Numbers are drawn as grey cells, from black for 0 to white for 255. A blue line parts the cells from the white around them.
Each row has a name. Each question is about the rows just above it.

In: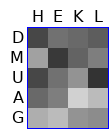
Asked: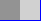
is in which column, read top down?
K
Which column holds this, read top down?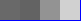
K
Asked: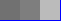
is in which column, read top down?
E
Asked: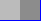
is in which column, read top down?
L
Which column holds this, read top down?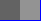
K
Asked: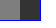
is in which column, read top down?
L

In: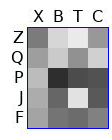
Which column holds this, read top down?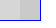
B
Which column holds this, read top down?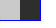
B
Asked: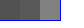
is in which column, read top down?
C

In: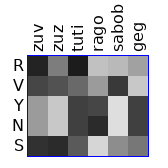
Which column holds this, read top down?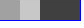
geg
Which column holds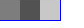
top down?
zuz
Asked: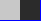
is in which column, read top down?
zuz

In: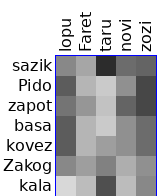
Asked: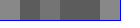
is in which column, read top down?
lopu
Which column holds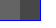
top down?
zozi

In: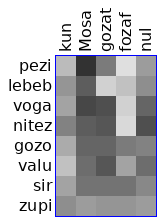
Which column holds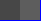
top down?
Mosa
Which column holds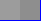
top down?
nul
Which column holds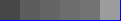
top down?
Mosa
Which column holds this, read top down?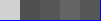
gozat
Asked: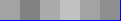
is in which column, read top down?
kun

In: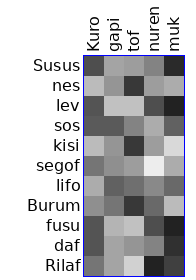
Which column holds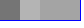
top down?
gapi
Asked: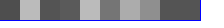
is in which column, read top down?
Kuro

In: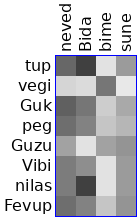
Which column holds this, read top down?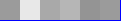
sune
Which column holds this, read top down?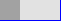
bime
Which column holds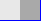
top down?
sune
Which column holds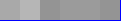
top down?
sune
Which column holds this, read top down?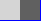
neved
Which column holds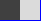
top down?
Bida

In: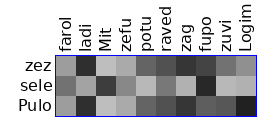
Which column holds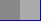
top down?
zefu
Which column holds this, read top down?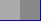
zefu
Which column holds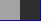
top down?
ladi
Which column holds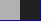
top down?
Logim
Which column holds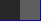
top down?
fupo

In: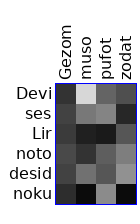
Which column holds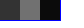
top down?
muso
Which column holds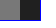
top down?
muso
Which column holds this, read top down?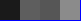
pufot
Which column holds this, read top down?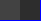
Gezom
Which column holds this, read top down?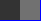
muso
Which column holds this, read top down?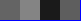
pufot

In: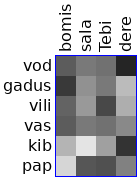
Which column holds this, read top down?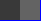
bomis
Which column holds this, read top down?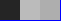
dere
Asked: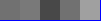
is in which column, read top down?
Tebi
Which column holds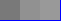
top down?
sala
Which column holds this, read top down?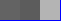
bomis
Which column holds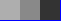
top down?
dere

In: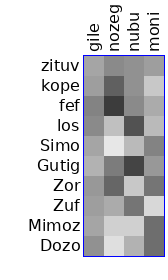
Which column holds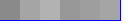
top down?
gile
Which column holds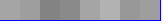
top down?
gile
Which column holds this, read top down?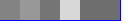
moni
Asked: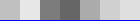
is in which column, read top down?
nozeg
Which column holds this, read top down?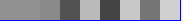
nubu

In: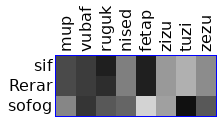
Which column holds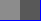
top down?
zezu
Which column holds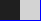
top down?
fetap
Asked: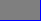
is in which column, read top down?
nised
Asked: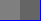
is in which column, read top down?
nised
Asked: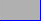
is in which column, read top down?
tuzi
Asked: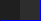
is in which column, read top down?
ruguk

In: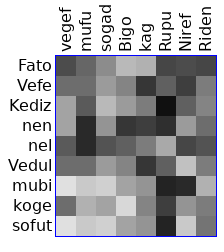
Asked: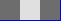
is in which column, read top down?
vegef
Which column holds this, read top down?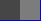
Riden

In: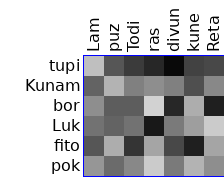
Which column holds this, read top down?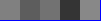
Todi
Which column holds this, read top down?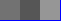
Lam
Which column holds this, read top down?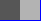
puz
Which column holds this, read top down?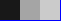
ras
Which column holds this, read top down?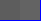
puz
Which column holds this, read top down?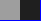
kune

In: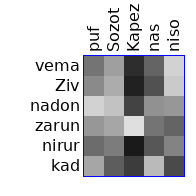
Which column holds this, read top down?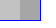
Sozot
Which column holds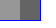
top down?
niso
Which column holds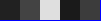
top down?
Kapez
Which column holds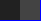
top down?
Kapez
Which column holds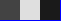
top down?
Kapez
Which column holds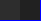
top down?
Kapez
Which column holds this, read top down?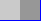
niso

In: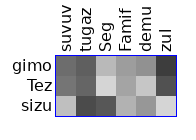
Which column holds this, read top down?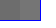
suvuv
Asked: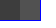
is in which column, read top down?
zul
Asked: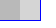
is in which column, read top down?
Seg
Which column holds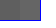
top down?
tugaz
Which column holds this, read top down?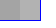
Famif

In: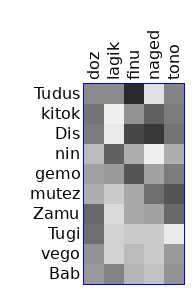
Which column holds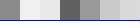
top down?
lagik
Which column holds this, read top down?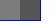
tono

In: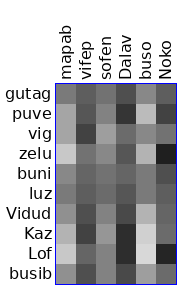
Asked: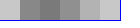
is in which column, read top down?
mapab
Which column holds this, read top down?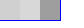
buso
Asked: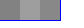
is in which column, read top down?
sofen
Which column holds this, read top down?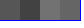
vifep
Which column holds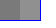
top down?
mapab

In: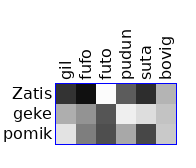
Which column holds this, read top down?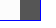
futo
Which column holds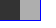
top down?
gil
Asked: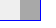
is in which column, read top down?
pudun
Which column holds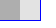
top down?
gil
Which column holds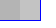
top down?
bovig

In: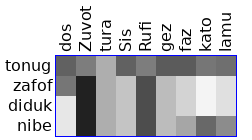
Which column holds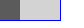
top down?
faz
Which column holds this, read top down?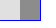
lamu

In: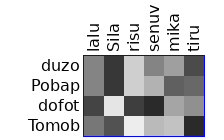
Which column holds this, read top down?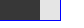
Sila
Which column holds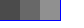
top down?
tiru
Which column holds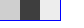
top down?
risu
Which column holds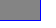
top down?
lalu
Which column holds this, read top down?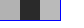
senuv
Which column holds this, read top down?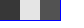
Sila
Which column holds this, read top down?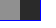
tiru

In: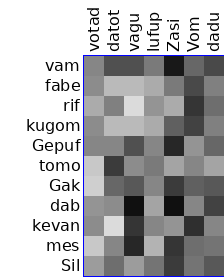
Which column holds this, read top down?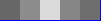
datot
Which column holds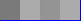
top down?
lufup
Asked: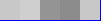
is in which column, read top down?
votad
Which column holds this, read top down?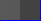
dadu
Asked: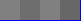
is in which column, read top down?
dadu
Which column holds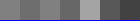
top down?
dadu
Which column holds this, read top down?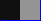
Zasi

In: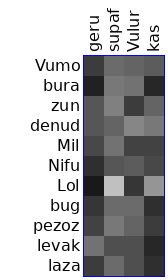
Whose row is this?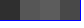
Nifu
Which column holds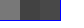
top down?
kas
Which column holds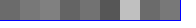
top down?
supaf
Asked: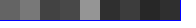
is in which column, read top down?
kas
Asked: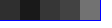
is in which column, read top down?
geru
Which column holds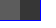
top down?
Vulur
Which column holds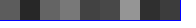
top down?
kas

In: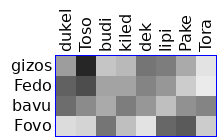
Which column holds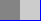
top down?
Tora
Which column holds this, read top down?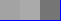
budi
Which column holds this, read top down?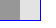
dek
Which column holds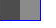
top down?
Toso
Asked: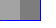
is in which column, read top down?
kiled
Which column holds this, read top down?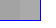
budi
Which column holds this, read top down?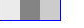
Tora

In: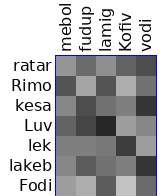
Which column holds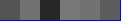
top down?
lamig
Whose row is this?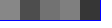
kesa
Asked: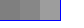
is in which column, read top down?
mebol
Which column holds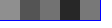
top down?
lamig
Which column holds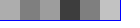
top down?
Kofiv

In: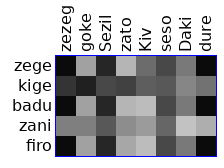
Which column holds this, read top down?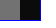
dure
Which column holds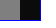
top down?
zezeg
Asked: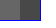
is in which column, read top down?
seso
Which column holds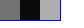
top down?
dure
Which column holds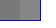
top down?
Daki

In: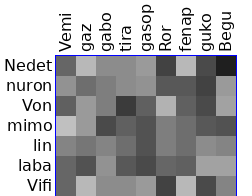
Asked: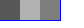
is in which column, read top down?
Ror
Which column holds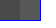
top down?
guko

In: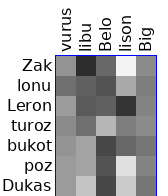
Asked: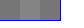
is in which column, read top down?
Big
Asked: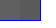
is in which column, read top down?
libu
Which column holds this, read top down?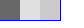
lison

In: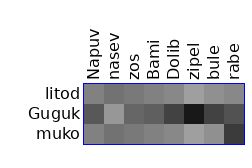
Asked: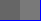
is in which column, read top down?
zos
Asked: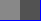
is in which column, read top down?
rabe
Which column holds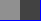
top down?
bule

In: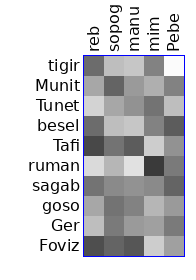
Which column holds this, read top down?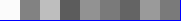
Pebe
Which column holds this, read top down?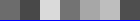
reb
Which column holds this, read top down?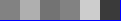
mim

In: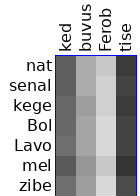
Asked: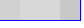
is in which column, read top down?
Ferob
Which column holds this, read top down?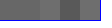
ked
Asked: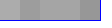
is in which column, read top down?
buvus
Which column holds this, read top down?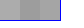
buvus
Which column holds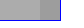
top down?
buvus
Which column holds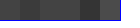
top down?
tise
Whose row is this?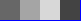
Bol

